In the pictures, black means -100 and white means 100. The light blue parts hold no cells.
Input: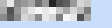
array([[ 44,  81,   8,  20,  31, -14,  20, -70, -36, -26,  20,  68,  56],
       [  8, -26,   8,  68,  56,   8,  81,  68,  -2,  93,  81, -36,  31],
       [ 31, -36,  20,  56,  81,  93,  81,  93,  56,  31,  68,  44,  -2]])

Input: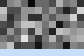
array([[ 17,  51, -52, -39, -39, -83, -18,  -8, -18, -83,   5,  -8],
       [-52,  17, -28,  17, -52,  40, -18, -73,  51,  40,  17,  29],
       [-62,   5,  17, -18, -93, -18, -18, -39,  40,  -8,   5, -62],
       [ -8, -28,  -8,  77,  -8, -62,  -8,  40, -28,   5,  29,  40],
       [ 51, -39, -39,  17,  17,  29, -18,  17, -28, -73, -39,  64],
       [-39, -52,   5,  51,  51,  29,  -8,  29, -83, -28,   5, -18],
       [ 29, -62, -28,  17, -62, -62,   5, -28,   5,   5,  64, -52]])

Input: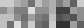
array([[ 60,  60,  37,  24, -11,  50,  24,  37,  -1,  24, -24,  60],
       [ 50,  50,  11, -11,  24,  -1, -11,  50, -36, -24, -36,  11],
       [ 11,  37,  -1,  -1,  73,  11,  11,  37, -49, -49,  24,  11],
       [ 50, -11,  73,  -1,  60, -11, -24,  60, -61, -61,  24, -24]])

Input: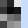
array([[-48,  11,  22],
       [ 32, -10, -22],
       [-35, -72,  79],
       [-60, -92, -82]])

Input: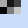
array([[-95,  -2,  56],
       [ 33, -83, -49]])

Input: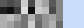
array([[ 38,  50,  27,  -8,  38,  -8,  15,  27,   4],
       [ 38,  27,   4,  -8,  60, -18,  15,  38, -18],
       [-30, -42, -30,  60, -42,  50,  27, -30,   4],
       [-76, -88, -53,  73, -88,  60,  50, -42,   4]])

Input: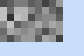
array([[  8,  51, -26,  -3,   8,  31,   8,  31,  19],
       [-16,  31,  19,   8,  19,  -3, -38,  -3,  19],
       [ 51, -16,  41,  41,   8, -16,  19, -16, -38],
       [-38, -26,  -3,  -3, -26, -16, -49, -26,  19],
       [ -3, -38,  -3,  19,  19, -26,  31,  19, -49],
       [ 51, -60,  51,  41, -38,  -3,   8,   8, -26]])

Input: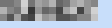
array([[ 40,   5,  -8,  53, -57,  17, -20,  -8, -46,  28,  53, -46,  17,
         64],
       [ -8,  -8,   5,  64,  -8,  28,  17,  40, -20,  -8,  28,  40,  17,
          5],
       [  5, -33,  28, -33, -46,  53,  17,  28, -33, -33, -20,   5,   5,
         53]])

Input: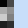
array([[ 35,  13],
       [ 60,   0],
       [-97, -43],
       [-76, -64]])
